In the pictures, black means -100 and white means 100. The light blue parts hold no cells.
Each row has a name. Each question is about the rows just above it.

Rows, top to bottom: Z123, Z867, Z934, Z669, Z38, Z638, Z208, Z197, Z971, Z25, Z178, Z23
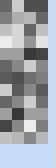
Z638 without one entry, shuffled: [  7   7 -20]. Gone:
[60]
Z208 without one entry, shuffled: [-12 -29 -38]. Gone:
[-2]
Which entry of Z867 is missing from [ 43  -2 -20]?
[35]
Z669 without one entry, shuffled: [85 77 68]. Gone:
[16]
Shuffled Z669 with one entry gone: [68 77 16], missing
[85]
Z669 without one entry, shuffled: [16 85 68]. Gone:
[77]
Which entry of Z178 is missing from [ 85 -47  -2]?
[7]

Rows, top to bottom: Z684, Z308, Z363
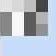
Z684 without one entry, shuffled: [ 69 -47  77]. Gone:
[50]
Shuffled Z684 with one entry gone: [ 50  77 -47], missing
[69]

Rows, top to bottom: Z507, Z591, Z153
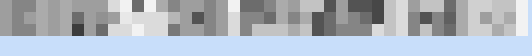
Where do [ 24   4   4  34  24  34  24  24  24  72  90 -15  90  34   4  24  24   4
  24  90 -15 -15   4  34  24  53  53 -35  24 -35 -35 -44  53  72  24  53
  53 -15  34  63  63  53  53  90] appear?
Z507
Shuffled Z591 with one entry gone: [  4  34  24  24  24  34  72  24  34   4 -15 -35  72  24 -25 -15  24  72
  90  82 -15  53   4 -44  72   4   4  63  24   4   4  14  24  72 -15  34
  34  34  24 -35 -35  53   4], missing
[43]
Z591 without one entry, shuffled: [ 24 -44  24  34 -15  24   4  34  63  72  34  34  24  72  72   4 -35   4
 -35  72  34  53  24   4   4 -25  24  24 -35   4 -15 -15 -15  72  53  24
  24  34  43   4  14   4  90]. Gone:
[82]
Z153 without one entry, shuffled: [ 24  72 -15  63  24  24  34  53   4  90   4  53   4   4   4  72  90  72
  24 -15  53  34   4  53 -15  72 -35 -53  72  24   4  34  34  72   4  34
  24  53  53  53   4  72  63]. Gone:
[-6]
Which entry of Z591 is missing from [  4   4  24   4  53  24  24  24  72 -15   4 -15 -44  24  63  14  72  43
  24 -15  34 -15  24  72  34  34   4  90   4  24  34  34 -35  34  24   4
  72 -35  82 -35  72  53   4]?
[-25]
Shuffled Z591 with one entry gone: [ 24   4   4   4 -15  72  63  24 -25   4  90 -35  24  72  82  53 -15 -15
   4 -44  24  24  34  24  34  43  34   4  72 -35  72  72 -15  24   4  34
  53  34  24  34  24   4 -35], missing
[14]

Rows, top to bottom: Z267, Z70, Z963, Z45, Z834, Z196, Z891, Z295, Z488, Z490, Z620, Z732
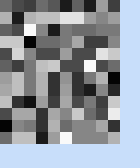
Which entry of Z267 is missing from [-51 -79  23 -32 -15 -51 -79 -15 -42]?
[-24]
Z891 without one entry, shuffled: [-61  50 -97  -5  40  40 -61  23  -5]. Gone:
[15]
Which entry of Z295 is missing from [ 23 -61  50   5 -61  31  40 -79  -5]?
[-70]
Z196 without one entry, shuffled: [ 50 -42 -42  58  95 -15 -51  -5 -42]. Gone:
[-24]
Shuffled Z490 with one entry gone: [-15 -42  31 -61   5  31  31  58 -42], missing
[85]
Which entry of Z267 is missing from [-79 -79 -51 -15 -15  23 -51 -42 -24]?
[-32]
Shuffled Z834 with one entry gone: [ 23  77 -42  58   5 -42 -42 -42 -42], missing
[67]

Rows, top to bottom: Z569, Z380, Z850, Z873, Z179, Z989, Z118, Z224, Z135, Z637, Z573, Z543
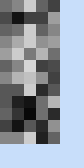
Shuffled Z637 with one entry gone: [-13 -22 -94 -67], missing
[-59]
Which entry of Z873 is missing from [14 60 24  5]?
[33]
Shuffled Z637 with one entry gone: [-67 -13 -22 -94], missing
[-59]
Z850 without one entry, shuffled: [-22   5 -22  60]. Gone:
[-13]
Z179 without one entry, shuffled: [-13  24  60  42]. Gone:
[-4]
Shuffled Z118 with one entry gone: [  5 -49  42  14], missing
[51]

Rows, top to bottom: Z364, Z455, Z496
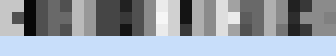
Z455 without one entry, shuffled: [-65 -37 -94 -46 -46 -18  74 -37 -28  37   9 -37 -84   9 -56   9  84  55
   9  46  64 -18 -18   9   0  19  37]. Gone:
[93]
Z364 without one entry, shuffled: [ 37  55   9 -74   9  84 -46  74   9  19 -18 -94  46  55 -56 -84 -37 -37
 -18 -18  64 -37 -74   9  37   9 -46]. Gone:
[27]
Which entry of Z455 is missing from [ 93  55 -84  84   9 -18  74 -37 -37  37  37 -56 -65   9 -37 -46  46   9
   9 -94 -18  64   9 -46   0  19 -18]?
[-28]
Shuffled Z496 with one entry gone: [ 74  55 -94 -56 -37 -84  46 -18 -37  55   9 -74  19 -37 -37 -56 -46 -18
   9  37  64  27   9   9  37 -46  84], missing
[-9]
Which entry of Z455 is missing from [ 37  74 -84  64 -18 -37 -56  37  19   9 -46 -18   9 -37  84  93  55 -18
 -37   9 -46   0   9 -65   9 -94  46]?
[-28]
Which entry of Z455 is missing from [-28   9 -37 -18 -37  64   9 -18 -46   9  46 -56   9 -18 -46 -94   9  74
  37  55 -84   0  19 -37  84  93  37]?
[-65]
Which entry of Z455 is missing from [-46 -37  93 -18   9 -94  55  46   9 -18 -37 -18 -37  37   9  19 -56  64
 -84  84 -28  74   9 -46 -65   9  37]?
[0]

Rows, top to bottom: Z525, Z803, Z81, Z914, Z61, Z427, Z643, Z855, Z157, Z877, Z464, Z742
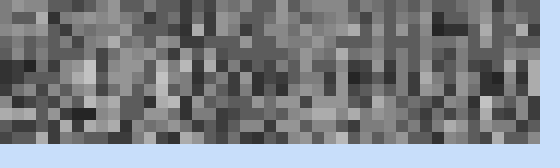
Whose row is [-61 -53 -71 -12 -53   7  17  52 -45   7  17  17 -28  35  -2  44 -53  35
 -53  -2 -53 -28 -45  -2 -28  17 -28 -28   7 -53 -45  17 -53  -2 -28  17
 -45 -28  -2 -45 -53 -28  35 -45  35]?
Z427
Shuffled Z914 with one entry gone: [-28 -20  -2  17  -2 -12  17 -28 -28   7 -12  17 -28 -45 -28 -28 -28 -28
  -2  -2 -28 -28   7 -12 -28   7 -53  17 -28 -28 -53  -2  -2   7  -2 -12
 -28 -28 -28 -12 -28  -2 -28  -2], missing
[35]
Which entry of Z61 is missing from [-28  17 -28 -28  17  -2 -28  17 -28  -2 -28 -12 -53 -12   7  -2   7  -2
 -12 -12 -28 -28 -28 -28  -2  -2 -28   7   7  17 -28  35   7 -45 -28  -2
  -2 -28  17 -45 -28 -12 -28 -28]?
[-37]
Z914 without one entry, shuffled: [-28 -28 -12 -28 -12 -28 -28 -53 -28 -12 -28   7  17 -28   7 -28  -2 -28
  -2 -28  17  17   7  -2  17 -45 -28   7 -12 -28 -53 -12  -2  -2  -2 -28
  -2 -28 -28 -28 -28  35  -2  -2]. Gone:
[-20]
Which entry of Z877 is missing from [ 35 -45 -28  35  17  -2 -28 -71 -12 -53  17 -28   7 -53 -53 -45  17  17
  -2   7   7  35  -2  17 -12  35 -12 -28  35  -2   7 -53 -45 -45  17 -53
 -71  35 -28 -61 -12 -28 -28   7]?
[25]

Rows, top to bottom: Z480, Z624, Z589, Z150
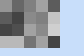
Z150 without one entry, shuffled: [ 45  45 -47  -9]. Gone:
[27]
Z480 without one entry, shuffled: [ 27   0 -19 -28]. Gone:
[17]
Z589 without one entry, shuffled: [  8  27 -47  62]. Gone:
[-38]

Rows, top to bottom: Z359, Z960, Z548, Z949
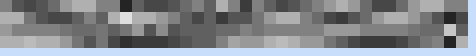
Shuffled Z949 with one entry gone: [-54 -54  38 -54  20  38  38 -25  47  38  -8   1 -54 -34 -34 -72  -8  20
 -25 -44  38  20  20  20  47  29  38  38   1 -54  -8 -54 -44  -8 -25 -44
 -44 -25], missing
[-62]
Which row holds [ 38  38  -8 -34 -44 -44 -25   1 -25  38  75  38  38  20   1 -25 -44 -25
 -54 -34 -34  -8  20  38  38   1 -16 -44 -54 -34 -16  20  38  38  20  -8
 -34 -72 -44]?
Z960
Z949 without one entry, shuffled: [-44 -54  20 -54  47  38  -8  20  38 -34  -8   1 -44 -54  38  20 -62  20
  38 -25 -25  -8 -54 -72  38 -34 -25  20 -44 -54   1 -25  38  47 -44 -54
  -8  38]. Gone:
[29]
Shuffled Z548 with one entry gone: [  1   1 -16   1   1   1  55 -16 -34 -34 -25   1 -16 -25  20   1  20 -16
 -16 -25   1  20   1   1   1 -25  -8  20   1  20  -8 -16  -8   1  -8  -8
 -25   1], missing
[10]

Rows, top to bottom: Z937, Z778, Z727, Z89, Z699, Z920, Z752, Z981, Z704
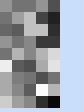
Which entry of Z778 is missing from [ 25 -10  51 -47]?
[-74]
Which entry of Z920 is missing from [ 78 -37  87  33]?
[-28]
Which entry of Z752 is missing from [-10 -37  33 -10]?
[-2]
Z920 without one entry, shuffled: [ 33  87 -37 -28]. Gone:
[78]
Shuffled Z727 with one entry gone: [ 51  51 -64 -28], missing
[-19]

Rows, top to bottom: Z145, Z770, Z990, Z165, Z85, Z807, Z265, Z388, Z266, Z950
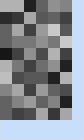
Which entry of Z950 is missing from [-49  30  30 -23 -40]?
[-57]
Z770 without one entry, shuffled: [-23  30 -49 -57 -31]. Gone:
[-66]
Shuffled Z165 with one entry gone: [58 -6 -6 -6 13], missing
[-23]
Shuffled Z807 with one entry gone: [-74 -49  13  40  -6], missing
[-14]

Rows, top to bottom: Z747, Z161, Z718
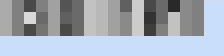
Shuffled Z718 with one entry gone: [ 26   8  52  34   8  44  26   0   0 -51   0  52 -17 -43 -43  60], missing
[-9]
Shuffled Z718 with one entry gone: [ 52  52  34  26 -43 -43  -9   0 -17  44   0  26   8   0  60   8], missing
[-51]
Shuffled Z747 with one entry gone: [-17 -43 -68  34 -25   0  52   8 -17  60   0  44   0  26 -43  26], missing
[-34]

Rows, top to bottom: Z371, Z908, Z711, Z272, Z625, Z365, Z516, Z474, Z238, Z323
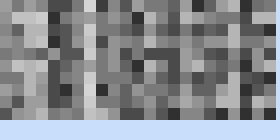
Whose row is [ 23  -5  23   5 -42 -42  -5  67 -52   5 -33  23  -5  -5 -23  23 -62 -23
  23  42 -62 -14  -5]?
Z371
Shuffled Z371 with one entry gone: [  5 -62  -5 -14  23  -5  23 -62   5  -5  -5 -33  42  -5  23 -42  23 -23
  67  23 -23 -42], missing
[-52]
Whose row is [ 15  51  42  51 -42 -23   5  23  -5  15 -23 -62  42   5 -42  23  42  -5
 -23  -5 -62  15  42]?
Z365
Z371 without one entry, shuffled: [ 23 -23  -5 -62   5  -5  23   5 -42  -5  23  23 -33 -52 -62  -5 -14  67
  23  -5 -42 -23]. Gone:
[42]
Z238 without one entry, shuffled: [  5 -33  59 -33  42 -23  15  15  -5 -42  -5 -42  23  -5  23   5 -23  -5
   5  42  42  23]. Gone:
[32]
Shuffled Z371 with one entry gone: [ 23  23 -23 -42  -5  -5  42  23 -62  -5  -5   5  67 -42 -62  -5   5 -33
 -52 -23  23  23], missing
[-14]

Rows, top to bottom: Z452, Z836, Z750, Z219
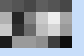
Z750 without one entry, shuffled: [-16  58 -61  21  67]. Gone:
[48]
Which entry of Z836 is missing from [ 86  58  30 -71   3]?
[39]
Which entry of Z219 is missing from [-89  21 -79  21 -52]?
[11]
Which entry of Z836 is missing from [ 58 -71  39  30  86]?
[3]
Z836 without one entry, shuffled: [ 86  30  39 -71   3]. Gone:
[58]
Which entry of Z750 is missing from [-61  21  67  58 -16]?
[48]

